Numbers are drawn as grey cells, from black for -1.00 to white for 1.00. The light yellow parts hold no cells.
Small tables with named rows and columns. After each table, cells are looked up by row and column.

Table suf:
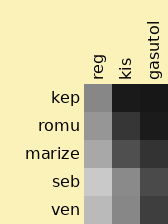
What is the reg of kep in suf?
0.06
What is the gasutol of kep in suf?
-0.82
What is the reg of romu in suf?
0.18
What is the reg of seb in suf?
0.58
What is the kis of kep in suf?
-0.80
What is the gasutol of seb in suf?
-0.42
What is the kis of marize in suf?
-0.38
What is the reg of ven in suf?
0.46
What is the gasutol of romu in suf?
-0.79
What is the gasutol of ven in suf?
-0.51
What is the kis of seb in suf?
0.08
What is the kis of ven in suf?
0.06

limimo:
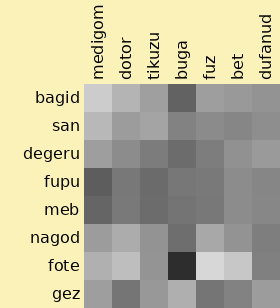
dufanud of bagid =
0.15
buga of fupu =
-0.07
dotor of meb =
-0.05
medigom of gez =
0.24
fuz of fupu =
-0.05
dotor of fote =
0.49
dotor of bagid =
0.41
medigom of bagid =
0.60

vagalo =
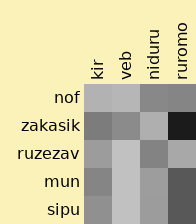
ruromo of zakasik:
-0.79
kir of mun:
0.04
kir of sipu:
0.13
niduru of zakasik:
0.37
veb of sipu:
0.51
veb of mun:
0.51
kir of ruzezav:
0.22
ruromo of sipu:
-0.31
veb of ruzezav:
0.51
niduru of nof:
0.07
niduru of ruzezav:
0.03
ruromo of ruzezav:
0.32
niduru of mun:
0.23

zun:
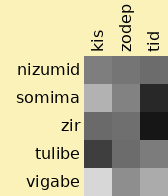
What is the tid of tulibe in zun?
-0.03
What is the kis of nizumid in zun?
-0.01
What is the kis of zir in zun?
-0.17
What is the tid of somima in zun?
-0.69
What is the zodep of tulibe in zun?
-0.15
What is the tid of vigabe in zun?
0.34
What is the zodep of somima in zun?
0.02
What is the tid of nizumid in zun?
-0.15
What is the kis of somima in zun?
0.40
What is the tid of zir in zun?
-0.83
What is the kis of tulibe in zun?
-0.51

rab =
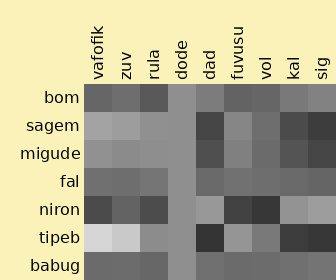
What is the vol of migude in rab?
-0.16
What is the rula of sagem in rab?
0.13
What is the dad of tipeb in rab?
-0.60
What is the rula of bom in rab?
-0.30
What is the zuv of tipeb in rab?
0.58
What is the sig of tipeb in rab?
-0.57
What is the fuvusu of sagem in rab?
0.05
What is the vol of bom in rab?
-0.20
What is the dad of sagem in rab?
-0.46
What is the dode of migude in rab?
0.12

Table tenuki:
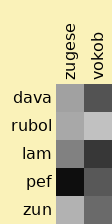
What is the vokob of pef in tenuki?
-0.31
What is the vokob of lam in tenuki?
-0.57
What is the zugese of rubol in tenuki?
0.32
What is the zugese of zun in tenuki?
0.40
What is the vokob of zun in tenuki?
-0.17
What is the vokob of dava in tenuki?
-0.35
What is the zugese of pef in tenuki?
-0.89
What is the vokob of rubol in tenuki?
0.51
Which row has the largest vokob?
rubol

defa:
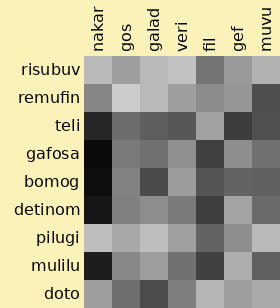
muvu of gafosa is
-0.12
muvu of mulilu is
-0.25
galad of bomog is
-0.41
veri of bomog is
0.22
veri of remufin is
0.24
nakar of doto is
0.24
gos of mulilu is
0.07
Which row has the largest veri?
risubuv

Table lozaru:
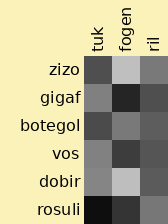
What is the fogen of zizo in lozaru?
0.50
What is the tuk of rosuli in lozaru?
-0.89
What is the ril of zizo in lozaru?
-0.05
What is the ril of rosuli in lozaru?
-0.07
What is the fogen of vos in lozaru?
-0.52
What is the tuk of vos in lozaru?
0.01
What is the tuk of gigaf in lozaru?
0.00
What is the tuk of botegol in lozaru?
-0.41
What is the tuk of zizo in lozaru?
-0.38
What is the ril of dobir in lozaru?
-0.29
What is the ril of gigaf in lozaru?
-0.38
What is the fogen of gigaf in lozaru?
-0.71
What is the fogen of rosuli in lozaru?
-0.59
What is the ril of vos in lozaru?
-0.33

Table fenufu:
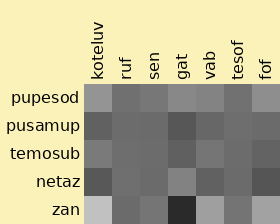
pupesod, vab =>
0.03
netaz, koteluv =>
-0.31
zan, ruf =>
-0.16
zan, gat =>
-0.67
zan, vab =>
0.25
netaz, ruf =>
-0.13
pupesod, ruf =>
-0.12
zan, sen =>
-0.08
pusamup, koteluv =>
-0.24
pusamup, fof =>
-0.16
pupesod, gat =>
0.07
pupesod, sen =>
-0.07
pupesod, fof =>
0.11
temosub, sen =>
-0.15
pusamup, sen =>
-0.16

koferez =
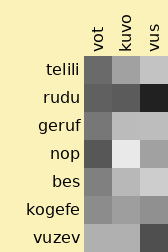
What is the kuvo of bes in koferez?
0.44
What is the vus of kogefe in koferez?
0.13
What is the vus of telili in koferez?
0.53
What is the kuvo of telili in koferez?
0.26
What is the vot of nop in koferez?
-0.32
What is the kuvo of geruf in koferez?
0.47
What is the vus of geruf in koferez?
0.48
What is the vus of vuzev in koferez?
-0.38
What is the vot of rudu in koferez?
-0.25
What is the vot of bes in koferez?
0.00
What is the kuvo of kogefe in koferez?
0.24
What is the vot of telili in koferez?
-0.17
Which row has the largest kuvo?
nop

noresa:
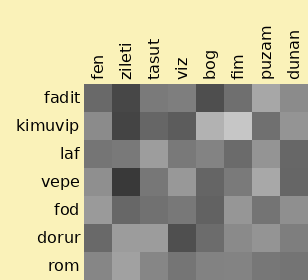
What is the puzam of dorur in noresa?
0.16
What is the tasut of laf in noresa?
0.23
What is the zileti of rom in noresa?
0.26
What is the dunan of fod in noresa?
0.12
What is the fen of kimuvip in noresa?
0.09
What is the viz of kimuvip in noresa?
-0.28
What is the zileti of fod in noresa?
-0.19
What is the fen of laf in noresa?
-0.08
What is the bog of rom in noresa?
0.02
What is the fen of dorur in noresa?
-0.18
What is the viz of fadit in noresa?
-0.01
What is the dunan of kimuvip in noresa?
0.16
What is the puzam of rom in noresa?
-0.07
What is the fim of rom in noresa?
0.03
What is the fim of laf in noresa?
-0.16
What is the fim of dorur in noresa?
0.08
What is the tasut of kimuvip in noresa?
-0.20
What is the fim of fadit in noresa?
-0.13
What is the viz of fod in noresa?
-0.06
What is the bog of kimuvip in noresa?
0.40

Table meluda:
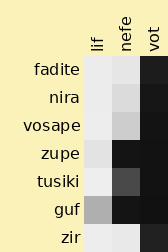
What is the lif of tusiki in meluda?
0.87
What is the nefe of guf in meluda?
-0.84
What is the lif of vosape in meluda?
0.86
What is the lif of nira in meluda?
0.85
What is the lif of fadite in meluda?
0.85
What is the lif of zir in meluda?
0.86
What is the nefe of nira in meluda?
0.72
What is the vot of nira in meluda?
-0.83
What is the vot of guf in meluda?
-0.87
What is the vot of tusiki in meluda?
-0.86
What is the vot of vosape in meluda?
-0.85
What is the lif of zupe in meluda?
0.78
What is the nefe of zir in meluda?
0.83
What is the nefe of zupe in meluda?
-0.84

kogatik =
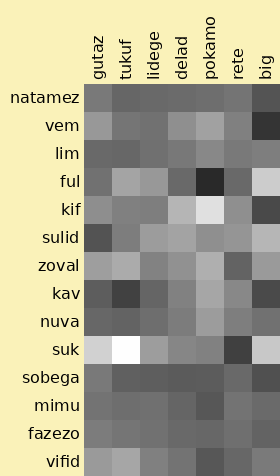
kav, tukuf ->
-0.49
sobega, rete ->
-0.18
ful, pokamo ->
-0.68
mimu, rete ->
-0.10
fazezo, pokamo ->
-0.19
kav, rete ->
0.07
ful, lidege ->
0.19
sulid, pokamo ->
0.12
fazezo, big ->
-0.22
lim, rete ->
-0.05
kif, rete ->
0.12
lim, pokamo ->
0.07
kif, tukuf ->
0.00
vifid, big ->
-0.04
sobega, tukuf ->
-0.25
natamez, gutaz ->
-0.05
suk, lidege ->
0.23
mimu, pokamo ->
-0.32
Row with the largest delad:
kif

